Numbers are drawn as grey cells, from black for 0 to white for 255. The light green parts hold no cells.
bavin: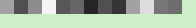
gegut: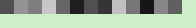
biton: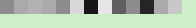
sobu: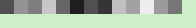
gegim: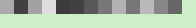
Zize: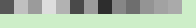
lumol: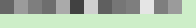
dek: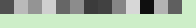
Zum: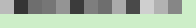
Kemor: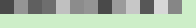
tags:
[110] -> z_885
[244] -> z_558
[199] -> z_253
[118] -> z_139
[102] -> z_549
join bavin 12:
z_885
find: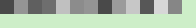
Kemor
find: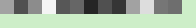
bavin
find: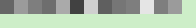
lumol
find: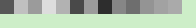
Zize

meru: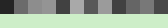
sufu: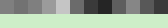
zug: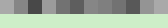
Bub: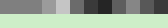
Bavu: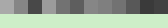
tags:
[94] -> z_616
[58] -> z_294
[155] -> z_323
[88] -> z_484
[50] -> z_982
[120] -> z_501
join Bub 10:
z_484
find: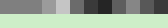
Bub

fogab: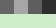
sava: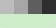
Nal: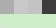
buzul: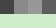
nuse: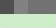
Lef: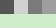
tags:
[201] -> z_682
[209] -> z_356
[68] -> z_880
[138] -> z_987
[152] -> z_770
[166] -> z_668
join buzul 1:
z_987
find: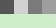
Lef
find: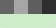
fogab
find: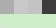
Nal

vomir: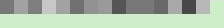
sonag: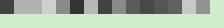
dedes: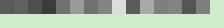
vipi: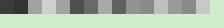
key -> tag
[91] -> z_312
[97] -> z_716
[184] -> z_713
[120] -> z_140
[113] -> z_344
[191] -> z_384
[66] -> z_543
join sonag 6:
z_713
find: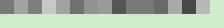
vomir
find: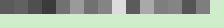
dedes
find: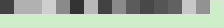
sonag

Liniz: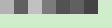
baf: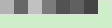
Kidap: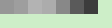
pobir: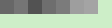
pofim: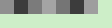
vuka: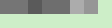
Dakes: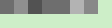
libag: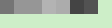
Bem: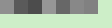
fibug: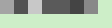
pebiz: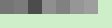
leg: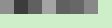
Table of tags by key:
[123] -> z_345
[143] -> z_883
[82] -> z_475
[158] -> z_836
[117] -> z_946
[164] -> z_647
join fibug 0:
z_647
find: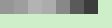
Kidap
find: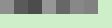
Bem
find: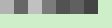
baf
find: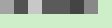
fibug

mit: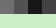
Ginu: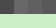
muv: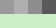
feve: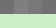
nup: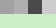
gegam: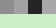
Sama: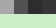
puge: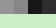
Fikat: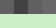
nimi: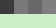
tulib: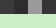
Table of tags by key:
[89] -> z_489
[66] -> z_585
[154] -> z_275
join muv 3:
z_489
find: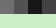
mit

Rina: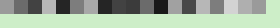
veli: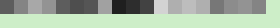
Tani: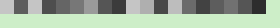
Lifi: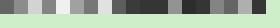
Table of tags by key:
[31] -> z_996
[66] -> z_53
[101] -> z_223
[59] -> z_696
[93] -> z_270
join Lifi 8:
z_270
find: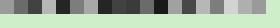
Rina
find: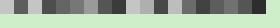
Tani
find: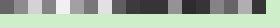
Lifi

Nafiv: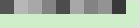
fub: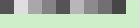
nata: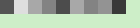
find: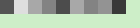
nata
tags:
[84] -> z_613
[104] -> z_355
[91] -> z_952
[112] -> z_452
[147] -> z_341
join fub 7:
z_452
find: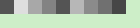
fub
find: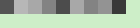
Nafiv

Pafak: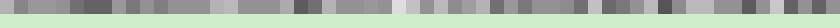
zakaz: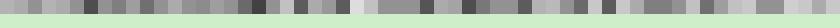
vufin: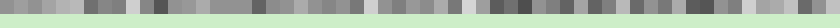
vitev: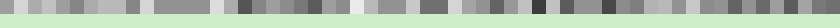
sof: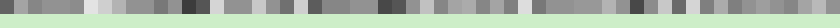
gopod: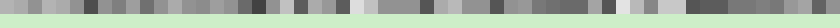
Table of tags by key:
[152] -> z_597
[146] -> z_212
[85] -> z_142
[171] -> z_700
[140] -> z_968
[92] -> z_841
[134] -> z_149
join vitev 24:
z_968
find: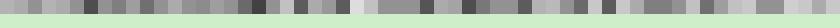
zakaz
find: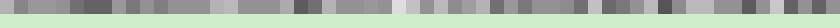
Pafak
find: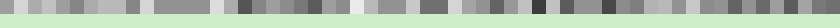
vitev

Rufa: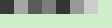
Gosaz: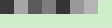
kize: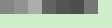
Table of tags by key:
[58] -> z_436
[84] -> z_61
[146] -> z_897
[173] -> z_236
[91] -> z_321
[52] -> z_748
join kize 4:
z_61
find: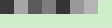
Gosaz
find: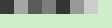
Rufa

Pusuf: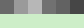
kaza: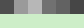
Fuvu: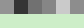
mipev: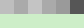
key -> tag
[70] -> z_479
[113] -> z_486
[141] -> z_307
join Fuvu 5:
z_307
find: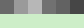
Pusuf
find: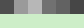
kaza
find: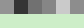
Fuvu

